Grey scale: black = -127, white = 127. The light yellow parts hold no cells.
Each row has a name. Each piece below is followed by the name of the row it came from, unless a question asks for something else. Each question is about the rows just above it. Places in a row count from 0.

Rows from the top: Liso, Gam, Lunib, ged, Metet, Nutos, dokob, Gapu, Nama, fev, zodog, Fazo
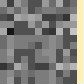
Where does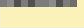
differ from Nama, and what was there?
10, [-34]
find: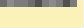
dokob
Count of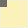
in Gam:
5
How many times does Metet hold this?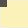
4
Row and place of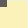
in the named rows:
Nama, 10
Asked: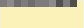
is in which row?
zodog

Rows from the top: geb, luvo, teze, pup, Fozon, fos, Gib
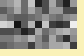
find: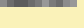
teze
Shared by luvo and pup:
[-35]
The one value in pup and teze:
[-35]
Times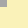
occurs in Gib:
2

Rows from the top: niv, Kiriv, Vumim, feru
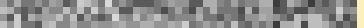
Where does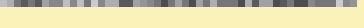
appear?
Kiriv
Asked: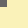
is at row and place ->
feru, 35
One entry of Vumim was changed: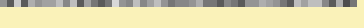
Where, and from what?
27, [7]

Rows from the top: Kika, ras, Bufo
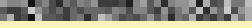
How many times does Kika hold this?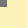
4
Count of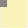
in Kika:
7
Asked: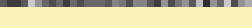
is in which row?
ras
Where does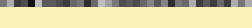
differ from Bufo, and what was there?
21, [19]
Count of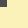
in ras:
5

